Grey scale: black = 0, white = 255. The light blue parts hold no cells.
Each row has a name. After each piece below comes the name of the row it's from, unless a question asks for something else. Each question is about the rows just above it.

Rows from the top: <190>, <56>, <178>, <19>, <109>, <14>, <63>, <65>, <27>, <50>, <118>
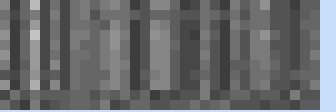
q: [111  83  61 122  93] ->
<190>
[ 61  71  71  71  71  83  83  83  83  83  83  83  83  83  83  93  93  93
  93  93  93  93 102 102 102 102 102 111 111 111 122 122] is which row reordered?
<118>

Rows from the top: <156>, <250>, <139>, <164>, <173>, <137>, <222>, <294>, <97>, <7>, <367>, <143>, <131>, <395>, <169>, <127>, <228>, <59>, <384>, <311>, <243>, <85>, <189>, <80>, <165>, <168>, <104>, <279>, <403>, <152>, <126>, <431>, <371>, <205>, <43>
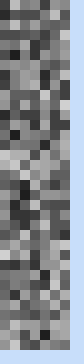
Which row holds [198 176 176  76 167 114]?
<127>
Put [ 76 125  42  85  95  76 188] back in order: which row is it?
<243>
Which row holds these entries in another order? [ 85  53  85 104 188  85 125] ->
<80>

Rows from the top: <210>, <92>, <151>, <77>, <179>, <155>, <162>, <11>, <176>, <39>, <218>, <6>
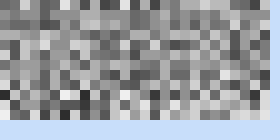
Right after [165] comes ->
[156]
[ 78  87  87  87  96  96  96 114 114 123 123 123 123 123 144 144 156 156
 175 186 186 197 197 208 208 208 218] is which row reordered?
<179>
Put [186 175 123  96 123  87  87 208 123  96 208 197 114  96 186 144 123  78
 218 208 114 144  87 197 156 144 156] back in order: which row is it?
<176>
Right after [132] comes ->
[57]
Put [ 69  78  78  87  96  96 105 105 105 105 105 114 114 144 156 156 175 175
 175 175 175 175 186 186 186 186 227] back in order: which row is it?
<11>

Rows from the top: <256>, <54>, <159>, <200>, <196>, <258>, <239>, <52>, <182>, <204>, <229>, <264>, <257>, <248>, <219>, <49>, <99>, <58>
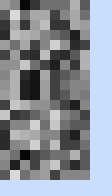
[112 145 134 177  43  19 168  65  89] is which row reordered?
<52>
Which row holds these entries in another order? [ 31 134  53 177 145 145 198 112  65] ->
<239>
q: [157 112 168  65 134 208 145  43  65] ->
<196>
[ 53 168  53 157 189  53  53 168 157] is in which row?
<159>
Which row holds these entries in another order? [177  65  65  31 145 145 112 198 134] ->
<229>
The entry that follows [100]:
[134]

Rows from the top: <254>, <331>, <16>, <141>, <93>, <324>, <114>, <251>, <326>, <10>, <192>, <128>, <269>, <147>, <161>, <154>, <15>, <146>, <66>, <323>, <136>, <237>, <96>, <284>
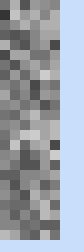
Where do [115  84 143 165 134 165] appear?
<114>
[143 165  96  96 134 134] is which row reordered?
<146>
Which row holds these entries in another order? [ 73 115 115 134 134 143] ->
<326>
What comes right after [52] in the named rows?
[195]

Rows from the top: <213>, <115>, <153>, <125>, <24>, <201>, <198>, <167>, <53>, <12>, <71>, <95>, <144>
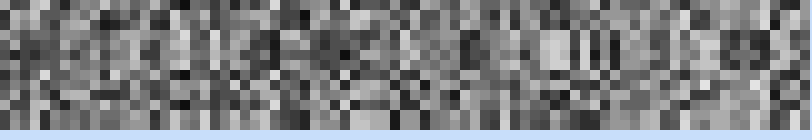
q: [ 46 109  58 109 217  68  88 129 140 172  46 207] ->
<71>
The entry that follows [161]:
[118]

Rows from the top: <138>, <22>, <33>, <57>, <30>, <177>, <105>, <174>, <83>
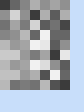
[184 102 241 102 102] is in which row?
<57>
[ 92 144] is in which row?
<30>
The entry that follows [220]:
[144]
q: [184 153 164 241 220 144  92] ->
<105>
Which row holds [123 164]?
<177>
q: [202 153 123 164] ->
<177>
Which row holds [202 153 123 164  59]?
<177>

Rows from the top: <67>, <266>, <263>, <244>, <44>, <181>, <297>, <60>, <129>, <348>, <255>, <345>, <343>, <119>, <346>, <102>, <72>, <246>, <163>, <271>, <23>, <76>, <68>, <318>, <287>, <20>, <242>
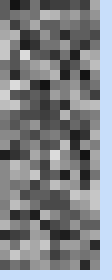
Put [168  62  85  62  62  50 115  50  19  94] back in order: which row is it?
<67>
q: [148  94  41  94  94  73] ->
<244>
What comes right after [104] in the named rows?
[73]
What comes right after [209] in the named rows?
[85]

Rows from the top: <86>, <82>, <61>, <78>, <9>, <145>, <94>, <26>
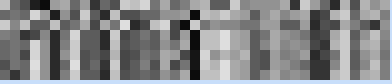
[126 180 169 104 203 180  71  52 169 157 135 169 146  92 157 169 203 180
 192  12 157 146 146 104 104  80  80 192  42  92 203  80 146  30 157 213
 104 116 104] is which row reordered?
<82>
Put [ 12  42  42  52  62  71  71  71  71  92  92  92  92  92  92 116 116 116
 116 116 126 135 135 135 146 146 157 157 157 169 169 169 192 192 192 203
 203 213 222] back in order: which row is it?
<78>
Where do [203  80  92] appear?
<145>
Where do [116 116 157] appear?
<61>
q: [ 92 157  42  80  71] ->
<61>
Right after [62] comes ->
[71]

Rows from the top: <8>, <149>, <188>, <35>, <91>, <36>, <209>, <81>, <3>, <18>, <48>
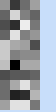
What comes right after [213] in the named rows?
[128]
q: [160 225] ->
<48>
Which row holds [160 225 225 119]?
<48>
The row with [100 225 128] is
<35>

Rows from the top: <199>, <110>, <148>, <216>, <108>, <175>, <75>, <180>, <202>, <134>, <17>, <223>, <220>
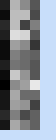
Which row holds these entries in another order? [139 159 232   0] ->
<202>
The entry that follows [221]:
[212]
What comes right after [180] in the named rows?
[139]
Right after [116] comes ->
[107]
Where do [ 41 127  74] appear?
<223>

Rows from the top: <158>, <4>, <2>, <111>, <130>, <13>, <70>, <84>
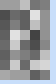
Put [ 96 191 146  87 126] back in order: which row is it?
<2>
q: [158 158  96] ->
<84>
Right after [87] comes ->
[126]

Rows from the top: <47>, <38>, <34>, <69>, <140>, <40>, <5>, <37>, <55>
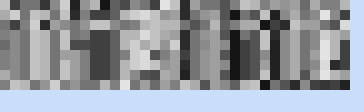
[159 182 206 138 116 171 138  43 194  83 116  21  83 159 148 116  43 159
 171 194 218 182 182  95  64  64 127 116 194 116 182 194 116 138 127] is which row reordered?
<69>
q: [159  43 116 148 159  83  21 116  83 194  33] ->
<38>
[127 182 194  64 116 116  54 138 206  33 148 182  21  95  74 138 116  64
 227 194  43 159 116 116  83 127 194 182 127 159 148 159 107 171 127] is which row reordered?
<47>
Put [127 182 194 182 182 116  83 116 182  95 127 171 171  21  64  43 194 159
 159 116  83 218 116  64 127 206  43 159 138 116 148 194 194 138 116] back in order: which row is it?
<34>
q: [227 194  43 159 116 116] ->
<47>
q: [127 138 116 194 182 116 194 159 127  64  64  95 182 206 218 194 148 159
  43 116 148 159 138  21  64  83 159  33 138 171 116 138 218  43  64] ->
<5>
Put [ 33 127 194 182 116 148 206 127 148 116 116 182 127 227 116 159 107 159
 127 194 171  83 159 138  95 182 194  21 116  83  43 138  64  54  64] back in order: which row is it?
<55>

